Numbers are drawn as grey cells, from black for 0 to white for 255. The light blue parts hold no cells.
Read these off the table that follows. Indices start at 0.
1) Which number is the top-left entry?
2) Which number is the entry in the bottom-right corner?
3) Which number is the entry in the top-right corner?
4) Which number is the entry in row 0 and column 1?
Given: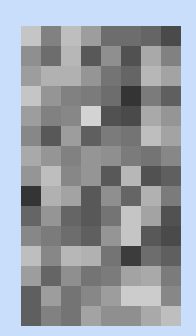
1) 197
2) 190
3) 74
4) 129

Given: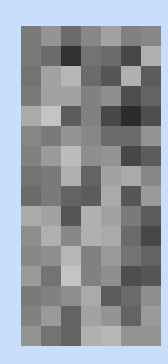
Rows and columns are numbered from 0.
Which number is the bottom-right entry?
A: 148
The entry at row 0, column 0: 122
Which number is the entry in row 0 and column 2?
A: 107
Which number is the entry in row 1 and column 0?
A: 122
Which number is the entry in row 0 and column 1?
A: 148
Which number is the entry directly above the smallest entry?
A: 78
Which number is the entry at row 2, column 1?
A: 162
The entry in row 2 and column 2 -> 182
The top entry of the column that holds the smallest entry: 129
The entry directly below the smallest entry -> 107
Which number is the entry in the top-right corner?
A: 135
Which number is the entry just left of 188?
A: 154
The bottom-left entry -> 148
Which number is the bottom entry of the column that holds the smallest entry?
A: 148
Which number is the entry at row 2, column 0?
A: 115
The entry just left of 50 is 107
